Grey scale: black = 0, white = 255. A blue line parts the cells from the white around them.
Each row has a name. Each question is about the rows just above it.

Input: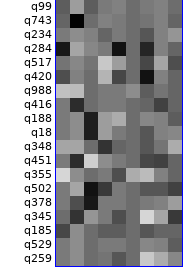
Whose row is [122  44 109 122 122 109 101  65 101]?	q416
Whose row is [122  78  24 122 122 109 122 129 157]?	q378
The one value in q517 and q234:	[109]

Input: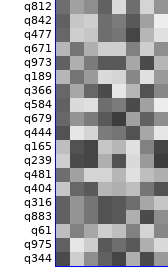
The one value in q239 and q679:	[61]
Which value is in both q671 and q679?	[142]
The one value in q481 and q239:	[175]
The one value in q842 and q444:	[123]
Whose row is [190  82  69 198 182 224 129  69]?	q165
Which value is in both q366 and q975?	[230]

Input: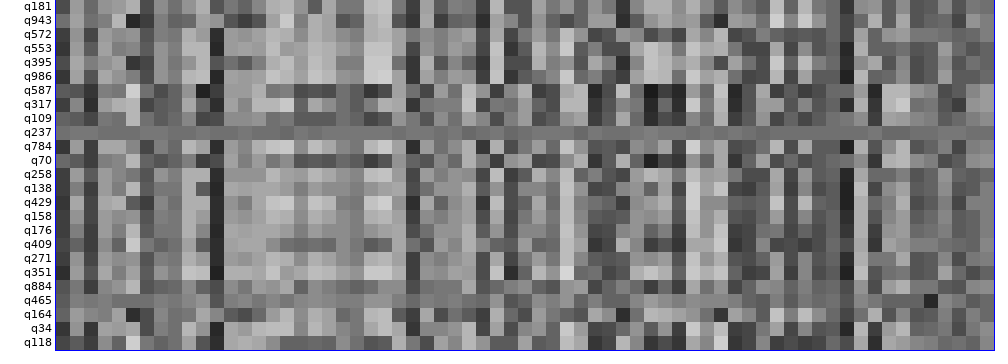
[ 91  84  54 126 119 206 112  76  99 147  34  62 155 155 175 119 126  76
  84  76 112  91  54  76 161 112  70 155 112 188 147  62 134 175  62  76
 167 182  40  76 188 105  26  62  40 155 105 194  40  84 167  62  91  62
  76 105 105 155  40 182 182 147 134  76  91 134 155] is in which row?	q587
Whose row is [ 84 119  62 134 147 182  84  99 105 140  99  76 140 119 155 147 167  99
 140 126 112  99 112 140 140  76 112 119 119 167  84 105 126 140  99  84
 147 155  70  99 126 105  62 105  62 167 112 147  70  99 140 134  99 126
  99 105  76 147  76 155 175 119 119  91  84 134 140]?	q884
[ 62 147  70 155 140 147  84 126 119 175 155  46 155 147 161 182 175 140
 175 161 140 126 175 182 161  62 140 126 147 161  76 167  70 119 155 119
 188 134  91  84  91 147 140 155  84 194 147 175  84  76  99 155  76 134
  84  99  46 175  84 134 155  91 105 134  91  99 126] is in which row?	q158
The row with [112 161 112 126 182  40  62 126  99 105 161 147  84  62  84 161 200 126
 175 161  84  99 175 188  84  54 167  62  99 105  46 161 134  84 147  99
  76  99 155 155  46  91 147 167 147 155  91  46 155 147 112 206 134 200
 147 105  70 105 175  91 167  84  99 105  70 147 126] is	q943
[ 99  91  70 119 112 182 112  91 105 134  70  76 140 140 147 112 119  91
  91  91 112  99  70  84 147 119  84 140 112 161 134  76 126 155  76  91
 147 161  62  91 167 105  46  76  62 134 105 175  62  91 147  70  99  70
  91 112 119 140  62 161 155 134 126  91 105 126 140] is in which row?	q109
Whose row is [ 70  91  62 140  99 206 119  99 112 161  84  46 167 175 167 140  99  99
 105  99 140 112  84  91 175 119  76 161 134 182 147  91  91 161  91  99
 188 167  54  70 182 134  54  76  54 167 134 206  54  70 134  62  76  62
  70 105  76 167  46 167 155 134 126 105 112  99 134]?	q118

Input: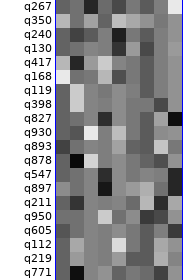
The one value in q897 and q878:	[140]
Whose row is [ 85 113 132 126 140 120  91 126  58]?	q605
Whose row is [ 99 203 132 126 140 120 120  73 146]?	q398

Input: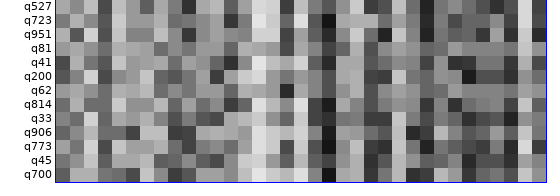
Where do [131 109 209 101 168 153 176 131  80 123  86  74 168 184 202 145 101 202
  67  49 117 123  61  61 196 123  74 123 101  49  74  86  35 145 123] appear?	q33
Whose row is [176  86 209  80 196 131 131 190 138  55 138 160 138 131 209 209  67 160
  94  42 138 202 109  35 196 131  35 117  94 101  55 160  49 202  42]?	q951
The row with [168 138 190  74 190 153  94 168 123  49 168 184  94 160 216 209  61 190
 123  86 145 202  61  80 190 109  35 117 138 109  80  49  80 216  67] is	q527
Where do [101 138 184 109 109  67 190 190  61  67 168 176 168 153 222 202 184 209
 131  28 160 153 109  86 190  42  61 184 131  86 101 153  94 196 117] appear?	q906

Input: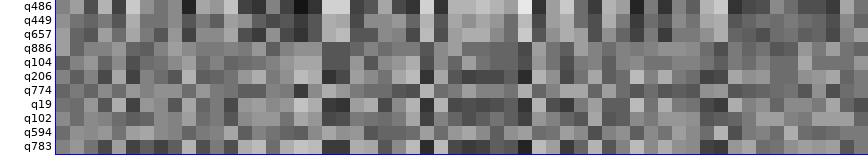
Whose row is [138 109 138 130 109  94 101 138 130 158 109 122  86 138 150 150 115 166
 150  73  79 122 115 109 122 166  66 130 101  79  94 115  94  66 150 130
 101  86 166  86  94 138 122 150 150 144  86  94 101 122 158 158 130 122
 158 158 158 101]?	q102
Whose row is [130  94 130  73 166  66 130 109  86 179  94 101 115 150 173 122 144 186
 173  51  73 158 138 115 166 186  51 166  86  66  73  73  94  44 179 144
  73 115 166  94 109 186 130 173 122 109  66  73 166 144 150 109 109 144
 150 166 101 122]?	q206
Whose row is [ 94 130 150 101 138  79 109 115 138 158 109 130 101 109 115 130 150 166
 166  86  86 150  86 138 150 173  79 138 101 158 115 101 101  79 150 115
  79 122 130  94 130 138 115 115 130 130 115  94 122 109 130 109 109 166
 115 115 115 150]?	q104

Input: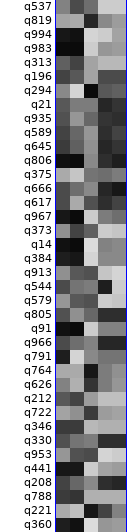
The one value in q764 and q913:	[144]
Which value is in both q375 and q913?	[197]
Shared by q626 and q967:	[124]
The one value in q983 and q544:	[204]
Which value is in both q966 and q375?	[110]
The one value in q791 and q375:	[116]
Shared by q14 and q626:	[130]

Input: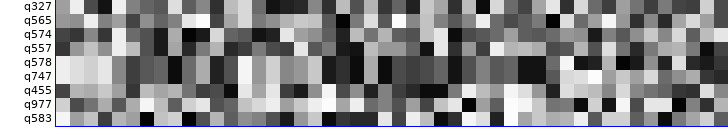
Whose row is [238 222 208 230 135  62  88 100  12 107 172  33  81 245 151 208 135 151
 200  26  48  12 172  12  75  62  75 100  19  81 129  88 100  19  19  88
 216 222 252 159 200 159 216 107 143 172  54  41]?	q747
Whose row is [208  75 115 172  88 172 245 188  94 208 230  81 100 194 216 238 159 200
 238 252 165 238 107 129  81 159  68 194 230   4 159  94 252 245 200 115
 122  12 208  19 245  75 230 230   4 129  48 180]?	q977

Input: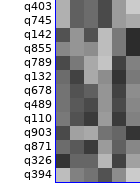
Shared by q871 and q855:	[135]
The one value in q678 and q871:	[96]
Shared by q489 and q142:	[149]
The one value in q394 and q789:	[129]

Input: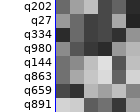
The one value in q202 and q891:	[160]
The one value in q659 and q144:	[191]
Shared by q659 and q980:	[183]
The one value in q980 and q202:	[43]

